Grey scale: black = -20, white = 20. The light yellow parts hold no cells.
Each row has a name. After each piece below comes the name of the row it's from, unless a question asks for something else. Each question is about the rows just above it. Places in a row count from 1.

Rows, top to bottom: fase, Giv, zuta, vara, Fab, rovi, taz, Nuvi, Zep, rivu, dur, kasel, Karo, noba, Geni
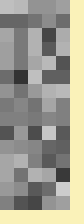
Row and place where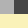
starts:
zuta, 3
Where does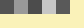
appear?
rivu
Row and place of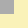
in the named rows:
zuta, 5

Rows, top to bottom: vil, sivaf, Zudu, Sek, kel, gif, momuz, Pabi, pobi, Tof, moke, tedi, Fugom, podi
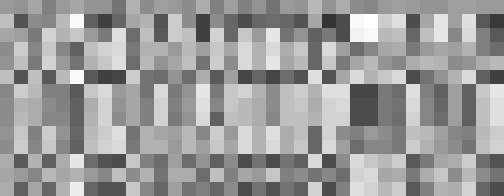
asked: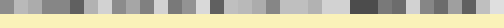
pobi
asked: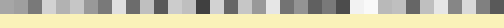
Zudu

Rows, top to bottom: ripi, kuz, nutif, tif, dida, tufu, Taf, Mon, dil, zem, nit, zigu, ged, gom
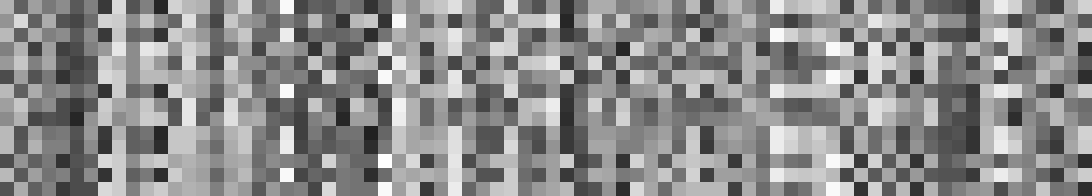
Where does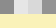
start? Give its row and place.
tif, 10
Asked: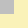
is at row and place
zigu, 11
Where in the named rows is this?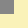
zem, 66
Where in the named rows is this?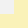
Mon, 29

